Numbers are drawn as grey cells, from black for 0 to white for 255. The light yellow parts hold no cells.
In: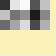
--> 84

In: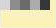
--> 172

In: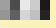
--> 204

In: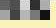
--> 48

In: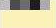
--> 30

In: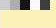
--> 250

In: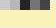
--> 116

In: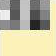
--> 108
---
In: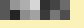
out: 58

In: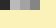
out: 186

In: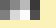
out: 216

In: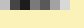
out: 89

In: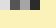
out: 85

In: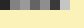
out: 142

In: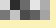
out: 75

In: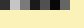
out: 80

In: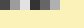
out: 51
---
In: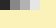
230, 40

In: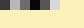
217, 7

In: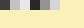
232, 40

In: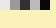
233, 8

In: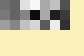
246, 12

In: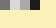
217, 28
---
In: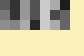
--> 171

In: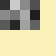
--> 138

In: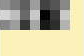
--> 85

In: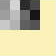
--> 44

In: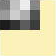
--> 236

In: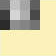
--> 165
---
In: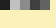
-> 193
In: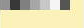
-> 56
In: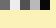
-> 237
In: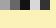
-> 103
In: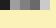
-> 158
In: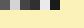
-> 212
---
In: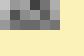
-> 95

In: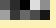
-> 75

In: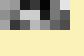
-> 120

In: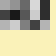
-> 204

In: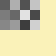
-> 226

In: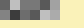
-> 191
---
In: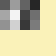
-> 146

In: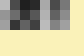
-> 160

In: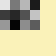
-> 152

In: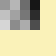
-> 214

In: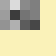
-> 147

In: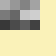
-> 56

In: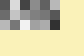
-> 184

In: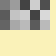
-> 100

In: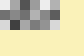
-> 216

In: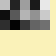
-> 46
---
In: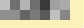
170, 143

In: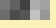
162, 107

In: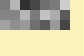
205, 162

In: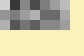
188, 177

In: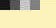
128, 24

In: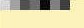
63, 213

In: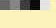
228, 102
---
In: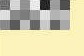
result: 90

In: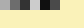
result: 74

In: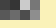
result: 77

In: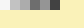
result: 149

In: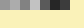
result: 90

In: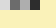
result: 174
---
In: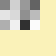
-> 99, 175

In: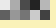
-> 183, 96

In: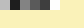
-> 254, 189

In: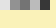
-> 55, 227

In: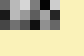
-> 205, 70

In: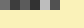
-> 81, 110

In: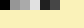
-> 70, 1

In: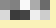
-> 107, 217

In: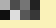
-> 34, 15

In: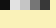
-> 56, 15
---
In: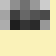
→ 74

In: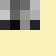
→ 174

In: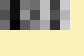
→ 180

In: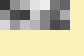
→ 171

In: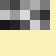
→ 48

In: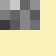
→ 90

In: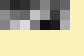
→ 152

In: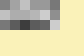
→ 143
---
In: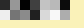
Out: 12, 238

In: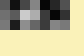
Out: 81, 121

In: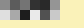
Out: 149, 223

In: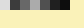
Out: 13, 221

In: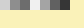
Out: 54, 209

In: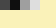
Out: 222, 70
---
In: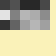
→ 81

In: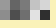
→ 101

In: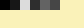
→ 23

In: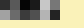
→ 89

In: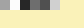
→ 252

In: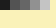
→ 83

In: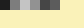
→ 125
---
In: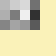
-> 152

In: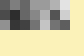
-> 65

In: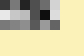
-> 142

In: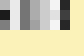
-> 117

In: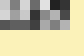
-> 95

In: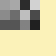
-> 130

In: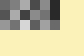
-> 214

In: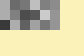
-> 97

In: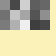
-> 239
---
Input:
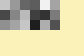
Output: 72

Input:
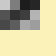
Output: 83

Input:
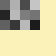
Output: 36

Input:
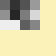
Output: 145

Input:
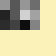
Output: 35

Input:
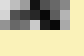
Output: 212

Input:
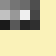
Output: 193

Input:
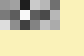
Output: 122

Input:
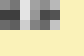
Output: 62

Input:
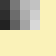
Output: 45
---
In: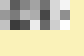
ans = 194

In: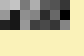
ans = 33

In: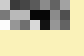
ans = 252

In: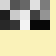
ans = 40

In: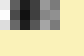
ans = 221

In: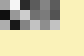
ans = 174
